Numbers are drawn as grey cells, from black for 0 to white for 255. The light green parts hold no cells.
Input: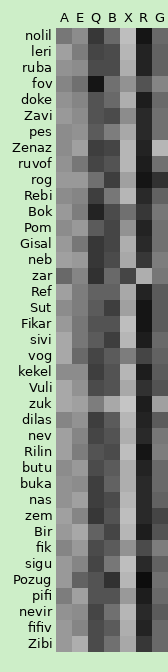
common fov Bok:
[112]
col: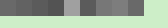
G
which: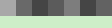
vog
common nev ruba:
[174]
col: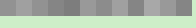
E
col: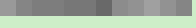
E
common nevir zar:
[69]

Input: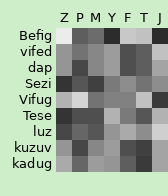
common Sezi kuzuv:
[64]
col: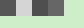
P

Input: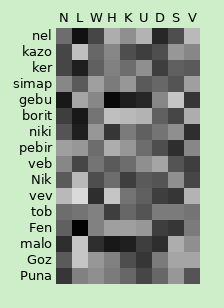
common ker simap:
[90]
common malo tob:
[62]
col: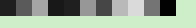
L
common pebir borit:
[173]
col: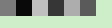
H
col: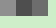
K
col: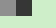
S

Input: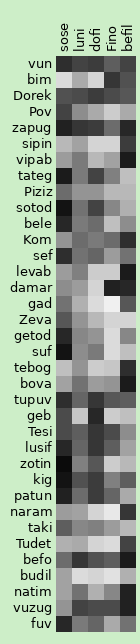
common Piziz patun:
[108]
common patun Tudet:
[170]
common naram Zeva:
[212]
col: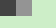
dofi
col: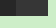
dofi
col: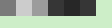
dofi
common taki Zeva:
[184]

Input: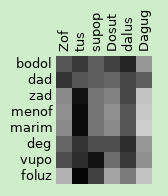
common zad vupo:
[18]
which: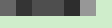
deg
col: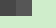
dalus
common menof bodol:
[86]
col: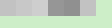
Dagug

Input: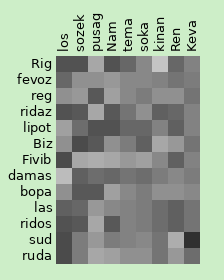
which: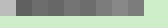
damas
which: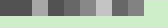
Rig
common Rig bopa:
[136]
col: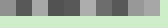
pusag
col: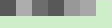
pusag

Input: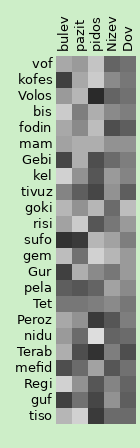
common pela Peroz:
[86]
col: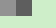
pazit
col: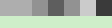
pazit
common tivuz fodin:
[94]
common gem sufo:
[182]

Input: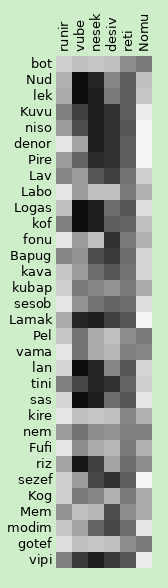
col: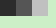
nesek
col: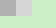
Nomu
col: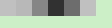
desiv
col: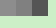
reti

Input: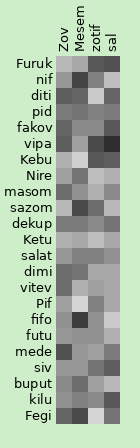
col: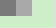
Mesem
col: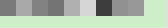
Mesem
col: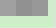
Zov
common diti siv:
[94]
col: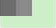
zotif
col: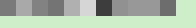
Mesem

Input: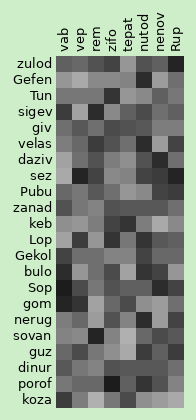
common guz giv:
[75]
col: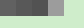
nenov

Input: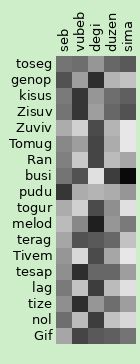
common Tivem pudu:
[150]
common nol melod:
[187]
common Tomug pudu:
[172]
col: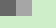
duzen
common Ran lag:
[187]

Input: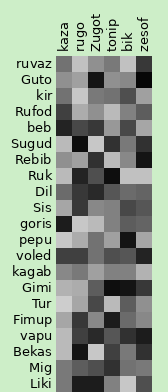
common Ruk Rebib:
[186]
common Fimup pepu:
[166]
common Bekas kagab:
[121]
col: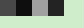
rugo
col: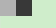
zesof
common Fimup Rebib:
[136]

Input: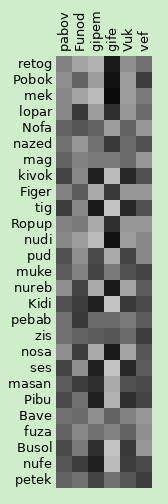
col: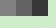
Vuk
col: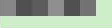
pabov
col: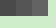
pabov

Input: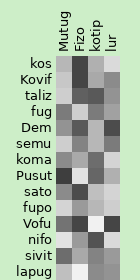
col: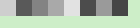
Fizo
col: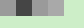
Fizo
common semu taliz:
[206]
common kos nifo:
[218]
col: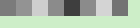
Mutug
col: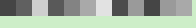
Fizo
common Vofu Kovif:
[69]

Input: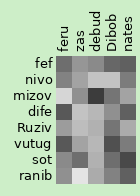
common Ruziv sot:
[177]
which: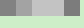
nivo
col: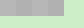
debud
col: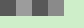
feru
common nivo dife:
[195]

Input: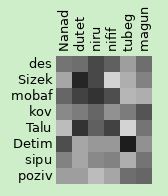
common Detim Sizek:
[166]
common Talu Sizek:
[211]
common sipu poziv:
[166]

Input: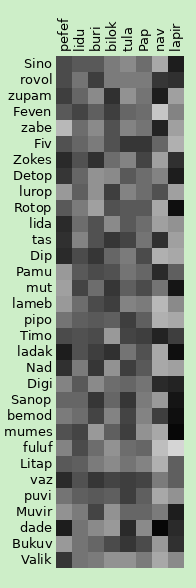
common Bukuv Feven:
[102]
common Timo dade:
[153]

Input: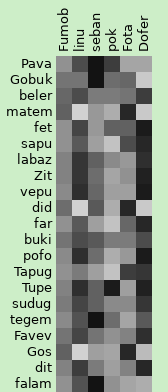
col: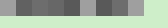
seban
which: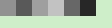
far
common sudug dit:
[123]
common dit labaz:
[130]
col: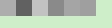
pok
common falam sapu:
[145]

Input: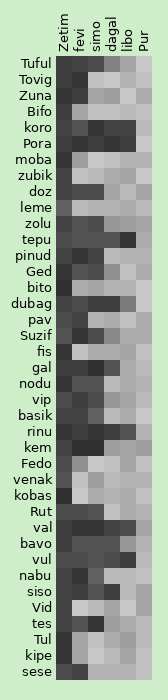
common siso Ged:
[82]
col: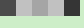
simo
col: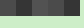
fevi
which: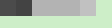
sese
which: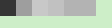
moba
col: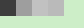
dagal

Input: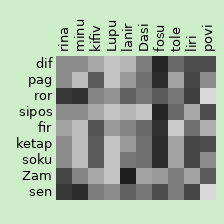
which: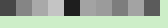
Zam
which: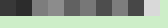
sen

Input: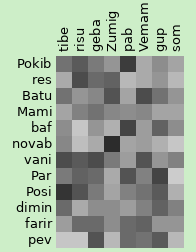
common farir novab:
[157]
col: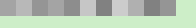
som
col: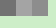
tibe
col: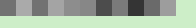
tibe

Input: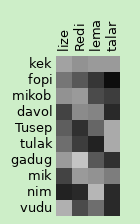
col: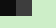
talar
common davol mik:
[67]
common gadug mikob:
[154]
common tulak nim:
[34]
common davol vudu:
[41]

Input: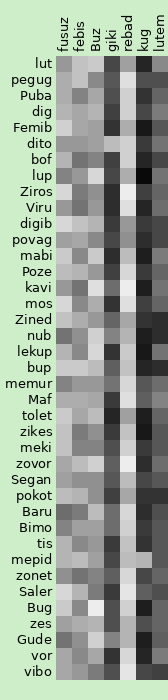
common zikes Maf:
[58]
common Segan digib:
[71]
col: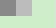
febis
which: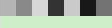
lekup
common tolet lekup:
[202]

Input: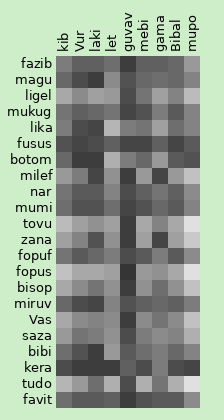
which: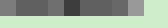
fazib
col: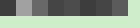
laki
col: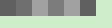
gama

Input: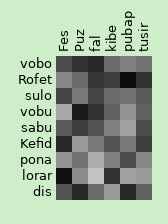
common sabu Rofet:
[61]
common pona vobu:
[147]
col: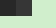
fal
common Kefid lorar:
[155]
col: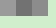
Puz

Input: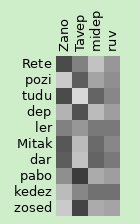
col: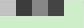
Tavep
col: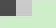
Zano
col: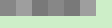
ruv
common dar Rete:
[194]
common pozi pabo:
[143]
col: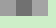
ruv

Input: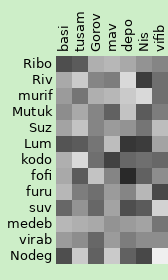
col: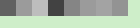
mav
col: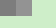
tusam
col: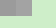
mav

